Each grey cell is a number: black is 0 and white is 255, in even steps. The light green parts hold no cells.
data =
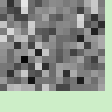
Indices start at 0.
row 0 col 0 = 141
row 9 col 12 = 99
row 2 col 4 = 118
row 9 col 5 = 203
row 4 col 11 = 107
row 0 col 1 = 49
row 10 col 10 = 171
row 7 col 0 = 145
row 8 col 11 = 161
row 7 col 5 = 34
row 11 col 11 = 28
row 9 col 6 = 45
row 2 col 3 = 68
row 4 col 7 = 70
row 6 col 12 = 66
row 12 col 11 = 117
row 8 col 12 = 102
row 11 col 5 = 116
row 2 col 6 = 163
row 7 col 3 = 145
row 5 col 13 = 150
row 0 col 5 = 82
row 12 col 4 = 173
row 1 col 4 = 105
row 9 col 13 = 88
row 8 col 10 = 134
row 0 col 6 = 120
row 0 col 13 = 201
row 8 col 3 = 8
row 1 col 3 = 208
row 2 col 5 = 129
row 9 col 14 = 105
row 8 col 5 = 159
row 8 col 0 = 139
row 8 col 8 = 87

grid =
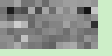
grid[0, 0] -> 140
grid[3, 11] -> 141
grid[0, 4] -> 117
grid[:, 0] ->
[140, 114, 128, 167, 135, 142, 134]
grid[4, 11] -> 121
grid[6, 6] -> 105
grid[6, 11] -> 130
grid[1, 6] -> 165
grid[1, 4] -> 168
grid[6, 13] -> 147
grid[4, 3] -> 124
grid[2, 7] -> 142
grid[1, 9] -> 138
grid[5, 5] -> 134
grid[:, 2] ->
[164, 89, 128, 206, 124, 114, 170]
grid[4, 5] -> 113
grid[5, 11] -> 114
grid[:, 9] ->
[158, 138, 150, 161, 111, 118, 164]
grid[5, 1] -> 143
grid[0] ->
[140, 139, 164, 116, 117, 141, 107, 145, 147, 158, 159, 155, 159, 148]
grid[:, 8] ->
[147, 164, 142, 132, 130, 113, 154]
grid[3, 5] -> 137
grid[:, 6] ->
[107, 165, 136, 114, 134, 120, 105]
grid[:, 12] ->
[159, 19, 122, 147, 109, 148, 104]
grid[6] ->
[134, 145, 170, 136, 119, 123, 105, 98, 154, 164, 170, 130, 104, 147]

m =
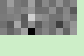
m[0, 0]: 119
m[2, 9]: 137
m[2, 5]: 145
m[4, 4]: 3
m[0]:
[119, 157, 121, 112, 161, 100, 136, 112, 146, 114, 135]
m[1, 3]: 134
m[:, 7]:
[112, 142, 115, 113, 110]
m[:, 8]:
[146, 105, 114, 63, 148]
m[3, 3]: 94
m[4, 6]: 132
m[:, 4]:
[161, 148, 208, 142, 3]
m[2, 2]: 131
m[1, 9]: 133
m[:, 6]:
[136, 112, 137, 125, 132]

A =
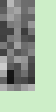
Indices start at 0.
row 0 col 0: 81
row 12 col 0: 174
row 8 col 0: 181
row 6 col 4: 118
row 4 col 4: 116
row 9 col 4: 70
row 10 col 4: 66
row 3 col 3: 100
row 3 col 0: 63
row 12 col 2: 126
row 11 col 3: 72
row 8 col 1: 115
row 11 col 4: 52
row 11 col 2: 77
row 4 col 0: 66
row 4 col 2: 138
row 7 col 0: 67
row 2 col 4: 101
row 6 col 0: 122
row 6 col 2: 161

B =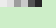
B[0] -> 236
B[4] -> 84
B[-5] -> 223
